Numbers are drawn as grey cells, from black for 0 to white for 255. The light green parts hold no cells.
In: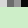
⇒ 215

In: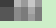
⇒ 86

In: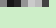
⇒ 133

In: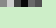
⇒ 137

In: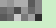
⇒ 90

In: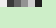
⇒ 238

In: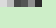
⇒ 219

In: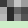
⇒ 185
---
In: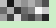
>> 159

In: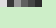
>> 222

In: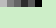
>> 188

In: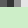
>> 92

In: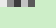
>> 234

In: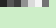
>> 36

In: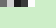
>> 109

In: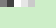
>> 125

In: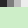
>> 39
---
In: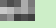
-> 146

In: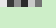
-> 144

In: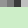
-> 148

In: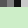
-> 86

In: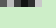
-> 63

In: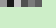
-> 196

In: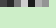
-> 206

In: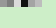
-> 218

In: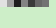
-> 131
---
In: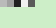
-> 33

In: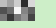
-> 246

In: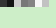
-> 120

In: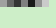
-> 128

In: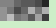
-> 103

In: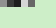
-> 30
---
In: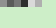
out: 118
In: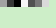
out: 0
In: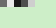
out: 25
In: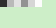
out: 226
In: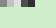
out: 224
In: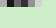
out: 103
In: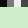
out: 238
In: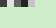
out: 99
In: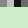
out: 22
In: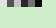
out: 197
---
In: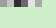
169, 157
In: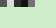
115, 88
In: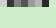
41, 208
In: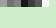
251, 159
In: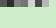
183, 86
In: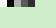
46, 251
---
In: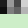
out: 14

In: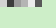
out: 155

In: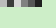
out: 214

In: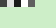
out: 227

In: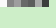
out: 104

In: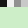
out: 21

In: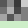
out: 164
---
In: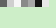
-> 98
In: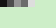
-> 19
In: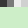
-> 54
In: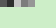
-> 87
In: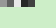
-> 151
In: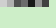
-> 207
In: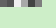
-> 98
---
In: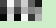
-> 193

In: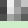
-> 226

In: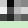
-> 78

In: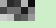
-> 111

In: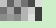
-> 165

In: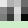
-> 92

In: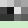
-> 20

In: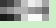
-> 151

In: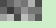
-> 59
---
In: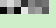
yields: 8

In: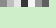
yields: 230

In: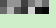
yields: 80

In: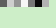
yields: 148

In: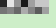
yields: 104

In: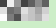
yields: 82
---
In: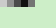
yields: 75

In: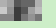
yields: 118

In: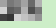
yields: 194

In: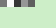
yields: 54

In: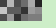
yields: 109

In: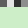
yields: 228

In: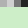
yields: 208
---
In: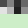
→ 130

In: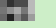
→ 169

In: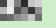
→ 126

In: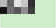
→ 227

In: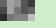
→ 117

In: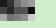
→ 82

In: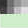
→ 111
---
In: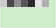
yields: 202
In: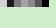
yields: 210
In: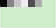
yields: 8
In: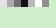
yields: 227
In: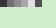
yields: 54
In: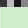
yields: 53
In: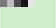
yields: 119
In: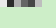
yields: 233
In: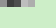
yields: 146
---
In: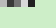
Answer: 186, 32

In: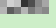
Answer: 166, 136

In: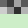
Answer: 103, 179

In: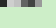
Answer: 40, 154

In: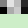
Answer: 128, 16

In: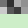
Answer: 114, 158

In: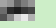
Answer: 163, 177

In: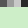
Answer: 85, 40

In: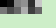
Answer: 1, 103

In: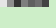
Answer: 229, 67
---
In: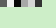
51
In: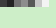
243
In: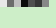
135
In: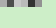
146
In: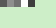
61
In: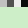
10
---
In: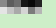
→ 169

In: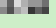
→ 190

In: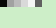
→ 187

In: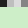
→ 31

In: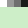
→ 255

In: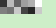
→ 201

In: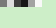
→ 62
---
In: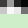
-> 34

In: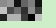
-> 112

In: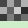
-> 205

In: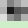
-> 83

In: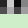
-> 11

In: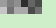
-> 143

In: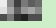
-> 94

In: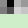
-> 181
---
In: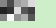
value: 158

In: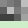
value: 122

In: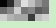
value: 192

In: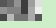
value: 60

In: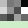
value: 120

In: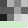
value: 175

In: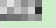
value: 142
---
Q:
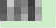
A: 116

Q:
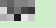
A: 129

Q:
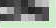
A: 76

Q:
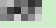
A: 100

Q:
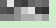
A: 73

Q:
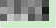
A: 95
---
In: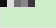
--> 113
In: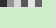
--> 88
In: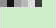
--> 183
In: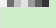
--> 153
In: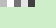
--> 117
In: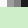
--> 157
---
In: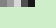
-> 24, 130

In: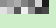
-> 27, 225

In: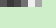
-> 167, 87

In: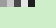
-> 30, 157

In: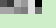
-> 2, 166

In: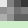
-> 54, 173

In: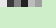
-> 159, 232

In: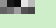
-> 187, 98
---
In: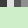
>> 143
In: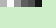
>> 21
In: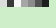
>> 30
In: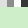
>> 55
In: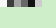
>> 205
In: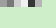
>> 182
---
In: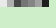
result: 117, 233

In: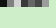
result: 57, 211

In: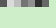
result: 116, 218

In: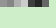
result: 203, 203

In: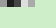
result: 69, 222

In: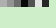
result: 8, 228

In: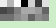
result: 169, 253

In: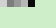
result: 153, 209
